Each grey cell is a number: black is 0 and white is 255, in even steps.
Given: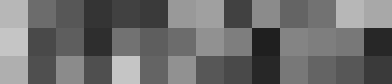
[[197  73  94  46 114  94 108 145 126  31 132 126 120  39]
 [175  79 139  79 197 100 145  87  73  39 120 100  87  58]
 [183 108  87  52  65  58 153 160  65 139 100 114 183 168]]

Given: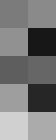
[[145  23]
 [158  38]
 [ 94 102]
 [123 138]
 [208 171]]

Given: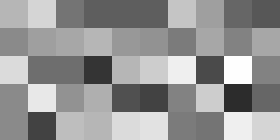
[[138  66 190 182 219 226 123 116 239 213]
 [219 110 110  52 182 205 239  74 254 130]
 [138 159 167 182 152 146 123 167 130 167]
 [182 213 116  94  94  94 197 159 102  87]
 [138 232 146 175  80  66 130 205  44 102]]

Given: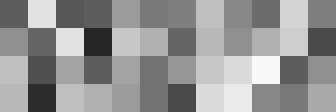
[[184  45 191 176 155 114  74 218 234 135 121 169]
 [191  80 163  93 163 114 149 199 218 248  93 143]
 [143 101 226  38 199 176 101 184 143 176 205  74]
 [ 93 226  86  93 155 121 127 191 135 108 211 127]]

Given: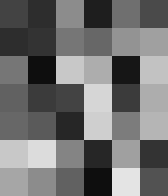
[[118  14 200 173  22 194]
 [ 67  45 140  30 111  74]
 [ 45  51 118 103 147 160]
 [ 97  59  67 214  59 173]
 [103  90  38 207 124 181]
 [166 140  97  14 228  82]
 [200 220 132  38 160  51]]

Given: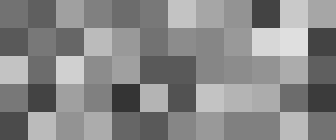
[[120  67 160 128  52 180  82 195 180 172 108  59]
 [114  95 160 128 108 120 195 166 147  67 201 166]
 [195 108 208 140 160  89  89 134 140 147 172  95]
 [ 89 120 102 187 153 114 140 134 153 215 223  67]
 [ 75 187 147 172 102  89 134 153 128 128 187 114]]

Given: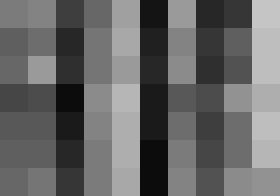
[[ 70  76  12 139 182  26  88  76 146 174]
 [ 88  88  26 131 174  26 109  62 109 190]
 [ 95  95  39 123 174  12 123  70 109 182]
 [ 95 109  39 117 168  32 131  54  95 190]
 [103 117  54 123 168  12 131  82 139 146]
 [123 131  62 103 160  20 154  39  54 197]
 [103 154  47 117 154  39 139  47  82 190]]

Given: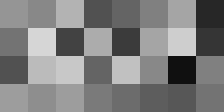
[[149 136 179  81 100 128 165  39]
 [157 142 157 122 108  93  87 115]
 [ 81 187 200 100 193 136  16 128]
 [115 214  66 172  59 165 206  53]]

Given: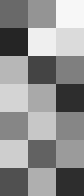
[[183  68 127]
 [206  98 155]
 [105 148 247]
 [212 169  45]
 [ 80 175  45]
 [134 199 134]
 [ 37 239 219]]
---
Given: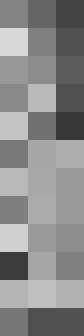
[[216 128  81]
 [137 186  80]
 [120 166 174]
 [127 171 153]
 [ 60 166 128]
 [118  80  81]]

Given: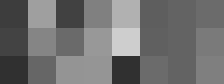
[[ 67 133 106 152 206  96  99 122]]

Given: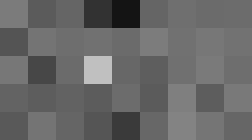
[[ 84 116 110 113 107 124 113 119 114]
 [ 99  93  98  92 108  91 127  93 121]]

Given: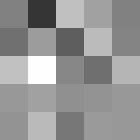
[[112 156  94 187 132]
 [152 161 144 147 152]]

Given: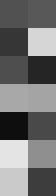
[[ 54 214]
 [168 164]
 [228 143]]

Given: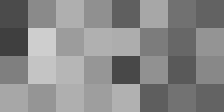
[[ 63 206 156 176 173 124 103 148]
 [167 149 175 158 177  94 114  99]]
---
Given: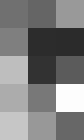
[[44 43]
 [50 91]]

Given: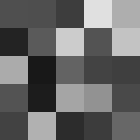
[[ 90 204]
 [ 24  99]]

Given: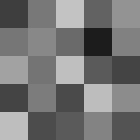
[[136 106]
 [116 191]]

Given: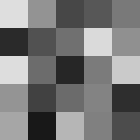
[[ 81 112]
 [108  38]]

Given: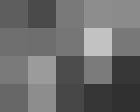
[[110 118]
 [155  76]]

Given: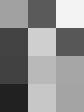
[[207  87]
 [185 166]]

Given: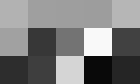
[[ 55 115]
 [ 62 213]]
